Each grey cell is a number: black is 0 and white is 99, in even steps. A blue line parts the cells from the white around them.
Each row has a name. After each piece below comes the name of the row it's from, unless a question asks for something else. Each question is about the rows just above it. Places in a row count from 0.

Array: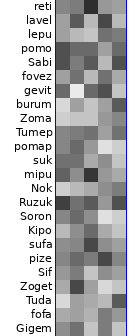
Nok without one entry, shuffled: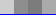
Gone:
[72]
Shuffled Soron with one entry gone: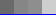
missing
[87]
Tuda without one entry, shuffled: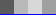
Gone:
[66]
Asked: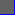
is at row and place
mipu, 0
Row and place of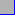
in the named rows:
fofa, 2

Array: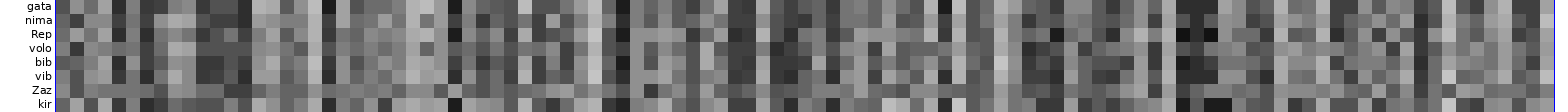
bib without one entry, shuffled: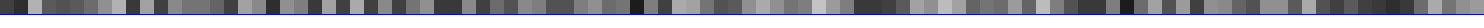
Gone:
[28]
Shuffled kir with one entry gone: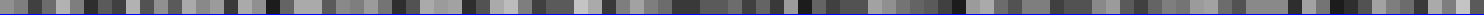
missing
[14]

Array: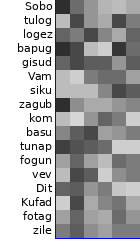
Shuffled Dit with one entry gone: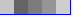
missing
[36]
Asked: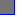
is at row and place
Kufad, 4
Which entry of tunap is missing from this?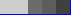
[32]
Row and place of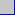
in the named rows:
Dit, 4
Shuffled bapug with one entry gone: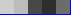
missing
[21]
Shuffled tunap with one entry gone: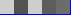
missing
[25]
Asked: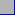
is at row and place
Sobo, 3

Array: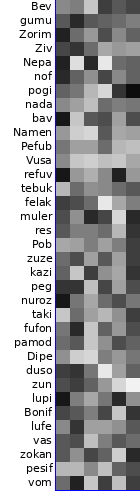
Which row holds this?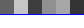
kazi
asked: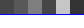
Bonif
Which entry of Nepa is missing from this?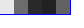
[86]
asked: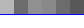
tebuk
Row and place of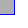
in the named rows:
refuv, 2

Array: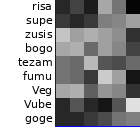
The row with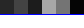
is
risa
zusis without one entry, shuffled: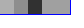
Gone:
[76]
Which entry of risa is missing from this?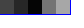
[11]
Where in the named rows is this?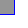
Veg, 3
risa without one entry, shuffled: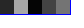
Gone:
[11]
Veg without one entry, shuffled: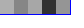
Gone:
[37]

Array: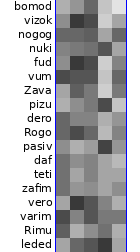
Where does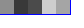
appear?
vizok
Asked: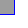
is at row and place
pasiv, 2

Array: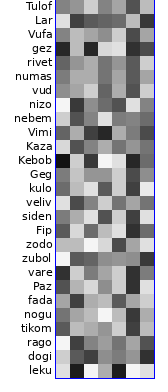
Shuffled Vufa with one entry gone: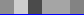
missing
[73]
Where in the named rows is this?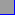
rago, 3
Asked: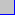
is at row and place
Geg, 1
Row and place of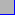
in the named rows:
Paz, 1
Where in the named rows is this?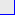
kulo, 6

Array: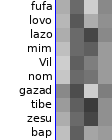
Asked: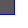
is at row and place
lovo, 1
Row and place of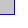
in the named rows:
nom, 0

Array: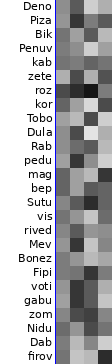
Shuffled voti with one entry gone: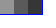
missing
[68]
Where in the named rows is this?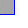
Bonez, 3
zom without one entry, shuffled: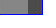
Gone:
[25]
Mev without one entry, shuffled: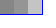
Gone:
[21]

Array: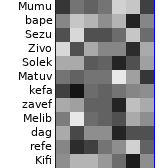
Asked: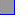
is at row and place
Kifi, 3
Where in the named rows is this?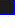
Kifi, 5
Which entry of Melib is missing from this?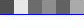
[48]
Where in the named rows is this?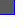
Solek, 2
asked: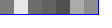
Melib
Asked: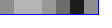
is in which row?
Kifi
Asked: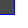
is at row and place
dag, 1

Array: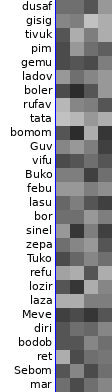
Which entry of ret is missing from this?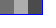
[46]
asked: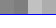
gisig
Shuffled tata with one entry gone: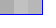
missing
[59]
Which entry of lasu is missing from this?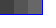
[49]
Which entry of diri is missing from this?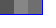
[40]
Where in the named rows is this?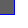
pim, 3
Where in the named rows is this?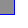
febu, 3

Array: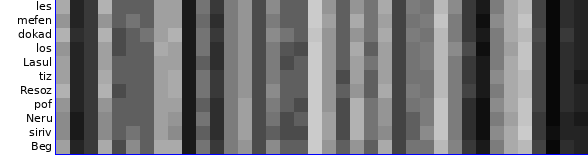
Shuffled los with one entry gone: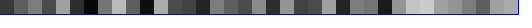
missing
[33]
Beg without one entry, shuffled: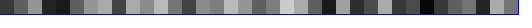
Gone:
[51]
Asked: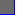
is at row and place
mefen, 10

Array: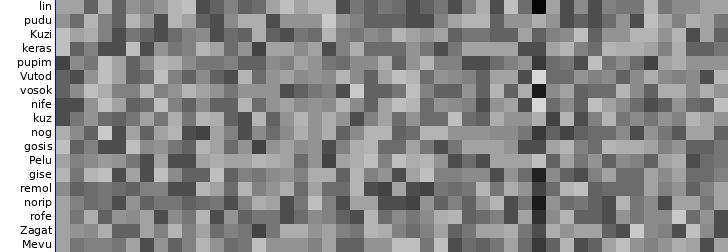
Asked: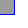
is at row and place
Pelu, 3
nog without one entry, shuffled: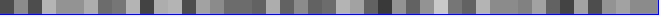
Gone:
[34]

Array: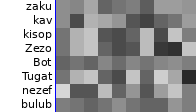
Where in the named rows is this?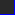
Tugat, 9
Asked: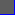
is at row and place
zaku, 6
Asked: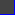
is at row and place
kav, 6
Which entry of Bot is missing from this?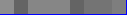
[42]

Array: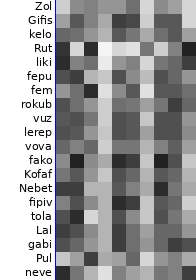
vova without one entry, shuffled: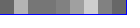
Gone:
[37]
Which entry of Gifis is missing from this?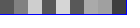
[28]
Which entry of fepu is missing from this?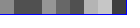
[73]
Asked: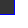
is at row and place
Rut, 0
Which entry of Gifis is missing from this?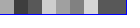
[28]

